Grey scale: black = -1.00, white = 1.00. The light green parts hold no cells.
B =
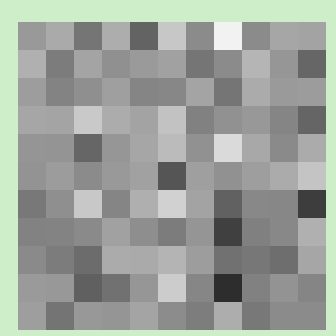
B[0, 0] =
0.20
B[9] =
[0.21, 0.19, -0.25, -0.11, 0.18, 0.60, 0.05, -0.65, 0.01, 0.15, 0.04]
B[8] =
[0.08, -0.03, -0.15, 0.34, 0.33, 0.41, 0.23, -0.11, -0.07, -0.14, 0.30]
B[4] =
[0.17, 0.16, -0.20, 0.18, 0.30, 0.47, 0.14, 0.71, 0.32, 0.08, 0.34]
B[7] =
[0.02, 0.03, 0.08, 0.26, 0.11, -0.03, 0.17, -0.50, 0.00, 0.07, 0.38]
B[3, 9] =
0.04
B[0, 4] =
-0.22
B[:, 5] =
[0.56, 0.26, 0.06, 0.52, 0.47, -0.33, 0.64, -0.03, 0.41, 0.60, 0.10]
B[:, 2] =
[-0.08, 0.29, 0.12, 0.58, -0.20, 0.09, 0.57, 0.08, -0.15, -0.25, 0.19]
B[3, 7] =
0.14
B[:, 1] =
[0.33, -0.03, 0.03, 0.29, 0.16, 0.22, 0.12, 0.03, -0.03, 0.19, -0.09]
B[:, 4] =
[-0.22, 0.21, 0.04, 0.28, 0.30, 0.26, 0.37, 0.11, 0.33, 0.18, 0.29]
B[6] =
[-0.06, 0.12, 0.57, 0.04, 0.37, 0.64, 0.28, -0.24, 0.07, 0.06, -0.52]
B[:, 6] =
[0.09, -0.08, 0.29, 0.01, 0.14, 0.25, 0.28, 0.17, 0.23, 0.05, -0.02]
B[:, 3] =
[0.36, 0.13, 0.25, 0.35, 0.18, 0.20, 0.04, 0.26, 0.34, -0.11, 0.17]
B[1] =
[0.38, -0.03, 0.29, 0.13, 0.21, 0.26, -0.08, 0.09, 0.42, 0.18, -0.20]
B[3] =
[0.30, 0.29, 0.58, 0.35, 0.28, 0.52, 0.01, 0.14, 0.19, 0.04, -0.21]
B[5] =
[0.15, 0.22, 0.09, 0.20, 0.26, -0.33, 0.25, 0.14, 0.24, 0.34, 0.54]
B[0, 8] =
0.09

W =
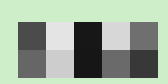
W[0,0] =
-0.41
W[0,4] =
-0.13
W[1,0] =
-0.20

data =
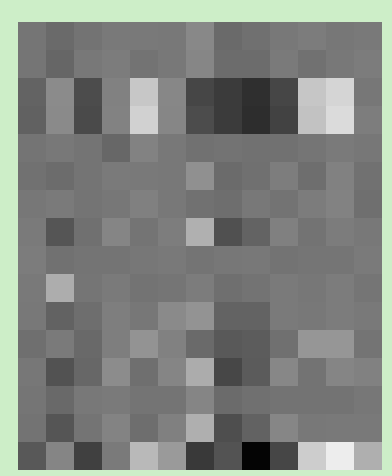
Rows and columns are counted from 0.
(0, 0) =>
-0.08
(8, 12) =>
-0.04
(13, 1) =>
-0.18
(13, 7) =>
-0.16
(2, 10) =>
0.55
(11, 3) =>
-0.01
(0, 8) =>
-0.12
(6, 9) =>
-0.10
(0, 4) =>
-0.05
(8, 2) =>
-0.09
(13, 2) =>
-0.06
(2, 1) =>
0.09
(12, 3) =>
0.10
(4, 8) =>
-0.11
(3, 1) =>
0.08
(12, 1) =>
-0.36
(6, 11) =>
0.02
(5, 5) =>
-0.06
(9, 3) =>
-0.04
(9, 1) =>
0.36
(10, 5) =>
0.08
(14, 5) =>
0.00
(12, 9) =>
0.06
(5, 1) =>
-0.15
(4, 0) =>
-0.09
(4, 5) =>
-0.06
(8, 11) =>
-0.08
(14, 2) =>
-0.09
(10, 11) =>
-0.03
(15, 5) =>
0.21
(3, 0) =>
-0.24
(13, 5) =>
-0.09
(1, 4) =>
-0.10
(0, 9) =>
-0.06
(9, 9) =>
-0.04
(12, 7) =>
-0.44
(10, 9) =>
-0.04
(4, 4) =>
0.02

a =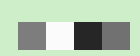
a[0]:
-0.02
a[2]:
-0.70
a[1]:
0.97

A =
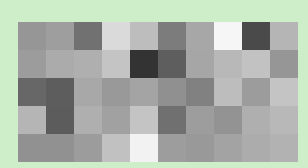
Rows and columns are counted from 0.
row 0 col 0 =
0.18
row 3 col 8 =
0.37
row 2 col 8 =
0.22
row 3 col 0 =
0.42
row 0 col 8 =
-0.42
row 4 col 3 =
0.51
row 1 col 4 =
-0.60
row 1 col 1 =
0.34
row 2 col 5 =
0.13
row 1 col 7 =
0.44
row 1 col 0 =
0.22
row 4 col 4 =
0.90
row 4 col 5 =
0.23
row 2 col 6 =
0.01
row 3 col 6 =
0.23
